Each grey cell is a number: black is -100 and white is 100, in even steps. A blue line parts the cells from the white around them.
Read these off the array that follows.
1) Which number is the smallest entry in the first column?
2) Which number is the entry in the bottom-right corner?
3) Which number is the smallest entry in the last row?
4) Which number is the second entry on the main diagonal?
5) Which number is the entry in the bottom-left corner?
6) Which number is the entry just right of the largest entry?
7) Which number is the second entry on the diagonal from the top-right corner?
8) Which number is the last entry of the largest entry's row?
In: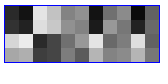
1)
-67
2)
-7
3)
-51
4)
-73
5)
31
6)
-67
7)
-73
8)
-23

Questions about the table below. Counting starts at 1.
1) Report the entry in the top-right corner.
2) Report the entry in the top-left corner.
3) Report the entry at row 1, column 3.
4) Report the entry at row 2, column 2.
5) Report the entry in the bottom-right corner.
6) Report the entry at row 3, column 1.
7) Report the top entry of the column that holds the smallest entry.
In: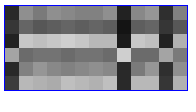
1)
1
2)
-68
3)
-4
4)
-21
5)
39
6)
-73
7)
-73

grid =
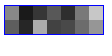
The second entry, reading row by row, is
-80
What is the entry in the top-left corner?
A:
7
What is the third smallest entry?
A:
-64
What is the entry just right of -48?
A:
-43
